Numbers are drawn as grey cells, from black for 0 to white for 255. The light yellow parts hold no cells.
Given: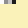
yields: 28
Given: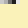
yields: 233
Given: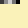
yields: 4
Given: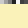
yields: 79
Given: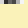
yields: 244
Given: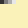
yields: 231
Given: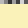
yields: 90
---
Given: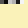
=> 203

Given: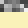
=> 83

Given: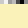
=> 186

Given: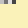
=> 194

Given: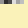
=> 76

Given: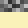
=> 141
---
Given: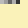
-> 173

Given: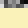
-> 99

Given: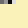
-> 12

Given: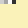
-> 250

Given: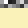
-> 55

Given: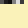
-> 220

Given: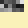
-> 101

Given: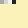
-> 241

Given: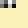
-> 194

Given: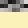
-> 183
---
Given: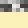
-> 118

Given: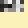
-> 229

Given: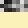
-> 222

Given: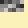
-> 111

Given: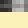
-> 188

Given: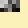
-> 151

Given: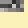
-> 87

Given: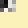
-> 230

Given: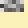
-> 163
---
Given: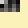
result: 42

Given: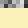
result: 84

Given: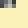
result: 165

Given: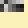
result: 120

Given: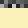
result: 81

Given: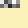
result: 139

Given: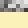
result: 217

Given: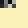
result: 11

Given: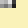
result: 228
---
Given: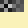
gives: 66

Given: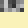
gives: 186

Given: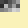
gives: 169

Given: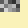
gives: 161

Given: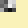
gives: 54

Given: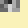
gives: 213

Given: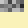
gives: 183

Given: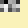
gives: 75

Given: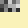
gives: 34
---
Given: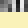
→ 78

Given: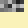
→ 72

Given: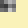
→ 143

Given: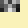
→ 19

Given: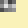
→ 145

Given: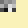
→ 61
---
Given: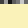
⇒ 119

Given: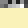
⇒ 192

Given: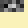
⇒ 147

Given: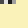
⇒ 73

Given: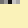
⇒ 156

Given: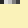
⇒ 125

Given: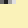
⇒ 106

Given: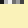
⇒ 156

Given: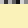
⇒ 182
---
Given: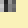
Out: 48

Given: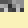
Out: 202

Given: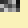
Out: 202

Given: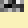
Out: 131

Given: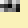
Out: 99

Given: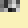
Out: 178

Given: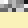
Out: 105
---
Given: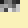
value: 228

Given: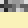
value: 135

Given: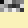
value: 162

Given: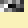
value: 153

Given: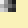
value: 53

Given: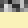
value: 180

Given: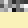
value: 223

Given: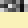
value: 89

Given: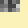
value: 82
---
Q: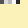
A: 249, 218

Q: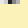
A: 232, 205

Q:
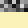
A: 215, 200

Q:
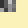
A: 194, 164

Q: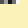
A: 246, 161

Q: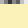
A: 234, 192
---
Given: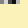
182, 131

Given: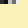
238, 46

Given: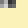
77, 166

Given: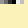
192, 148

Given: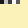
91, 25

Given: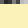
198, 98

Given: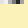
162, 225

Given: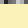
91, 161
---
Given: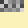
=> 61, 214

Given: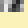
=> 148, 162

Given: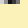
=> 212, 116

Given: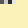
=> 88, 230

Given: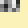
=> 212, 168

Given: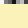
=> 245, 66
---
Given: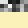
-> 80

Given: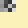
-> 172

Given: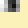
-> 88

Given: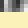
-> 112

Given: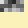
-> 192

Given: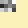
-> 167

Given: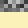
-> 109
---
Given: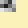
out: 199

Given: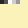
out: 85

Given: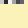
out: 45

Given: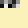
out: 239

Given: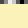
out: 143

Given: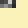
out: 148

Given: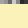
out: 148
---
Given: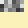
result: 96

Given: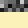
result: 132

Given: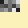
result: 31

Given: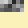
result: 178

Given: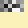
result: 134

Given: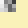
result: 130

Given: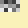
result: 203

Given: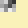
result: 195

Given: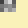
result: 173
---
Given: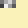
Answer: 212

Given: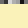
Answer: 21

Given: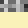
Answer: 125

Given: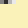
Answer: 183

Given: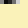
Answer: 110

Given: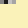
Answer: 195

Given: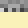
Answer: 155

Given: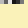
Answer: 48

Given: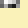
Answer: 198
